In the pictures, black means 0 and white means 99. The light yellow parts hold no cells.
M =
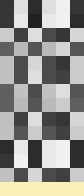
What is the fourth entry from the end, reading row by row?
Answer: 83
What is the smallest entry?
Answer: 13
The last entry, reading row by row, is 79
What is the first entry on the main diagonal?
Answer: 21
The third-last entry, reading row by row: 29
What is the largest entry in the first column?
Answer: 79
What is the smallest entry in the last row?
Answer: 25
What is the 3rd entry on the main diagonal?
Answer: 86
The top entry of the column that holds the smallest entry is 17
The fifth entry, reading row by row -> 93
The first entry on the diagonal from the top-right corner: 21
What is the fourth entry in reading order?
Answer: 86
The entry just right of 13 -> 90
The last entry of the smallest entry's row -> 17
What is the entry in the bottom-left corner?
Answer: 75

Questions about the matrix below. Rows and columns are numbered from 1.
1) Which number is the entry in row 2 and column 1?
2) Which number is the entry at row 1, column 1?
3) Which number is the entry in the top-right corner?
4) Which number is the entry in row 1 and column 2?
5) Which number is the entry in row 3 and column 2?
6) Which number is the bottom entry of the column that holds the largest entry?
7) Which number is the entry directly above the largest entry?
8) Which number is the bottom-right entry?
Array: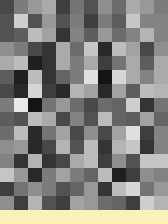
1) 32
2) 28
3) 48
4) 48
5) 36
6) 24
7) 16
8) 70

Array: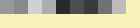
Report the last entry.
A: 73
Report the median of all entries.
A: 53
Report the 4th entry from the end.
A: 30

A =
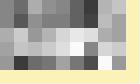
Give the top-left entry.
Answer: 52
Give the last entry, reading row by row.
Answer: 59
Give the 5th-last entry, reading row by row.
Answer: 63
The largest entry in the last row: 97
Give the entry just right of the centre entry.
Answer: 90
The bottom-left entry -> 59
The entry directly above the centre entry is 49
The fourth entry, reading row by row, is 56
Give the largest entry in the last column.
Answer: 79
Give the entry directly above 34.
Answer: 42
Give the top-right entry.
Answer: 76

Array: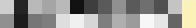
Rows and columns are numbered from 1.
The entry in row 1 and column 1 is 80
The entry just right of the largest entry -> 89
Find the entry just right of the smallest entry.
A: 24
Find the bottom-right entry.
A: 39
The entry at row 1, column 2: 14
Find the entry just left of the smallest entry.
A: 72
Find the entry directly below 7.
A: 93
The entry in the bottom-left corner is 56

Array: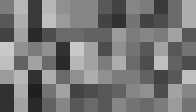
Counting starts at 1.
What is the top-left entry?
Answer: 48
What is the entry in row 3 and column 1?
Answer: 26
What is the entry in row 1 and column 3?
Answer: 22
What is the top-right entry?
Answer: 67
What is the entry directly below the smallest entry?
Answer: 16
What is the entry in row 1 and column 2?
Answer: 71
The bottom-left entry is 19
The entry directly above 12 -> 19
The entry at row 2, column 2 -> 67
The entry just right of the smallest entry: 45
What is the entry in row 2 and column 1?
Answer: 34
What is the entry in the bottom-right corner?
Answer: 45
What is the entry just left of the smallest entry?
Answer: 67
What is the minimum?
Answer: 12

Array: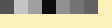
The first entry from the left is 32
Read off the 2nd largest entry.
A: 62
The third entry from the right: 56

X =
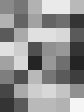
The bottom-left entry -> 20
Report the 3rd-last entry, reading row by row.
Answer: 72
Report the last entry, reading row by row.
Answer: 95
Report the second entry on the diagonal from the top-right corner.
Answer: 43
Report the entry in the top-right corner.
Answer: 72
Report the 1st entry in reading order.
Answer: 53
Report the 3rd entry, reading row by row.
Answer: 69
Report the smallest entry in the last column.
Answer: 14
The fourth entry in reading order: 91

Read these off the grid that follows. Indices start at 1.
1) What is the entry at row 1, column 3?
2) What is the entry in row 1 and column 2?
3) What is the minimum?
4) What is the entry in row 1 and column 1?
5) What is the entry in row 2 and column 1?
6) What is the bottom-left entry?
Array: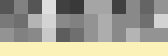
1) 33
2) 50
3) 22
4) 33
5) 47
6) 57
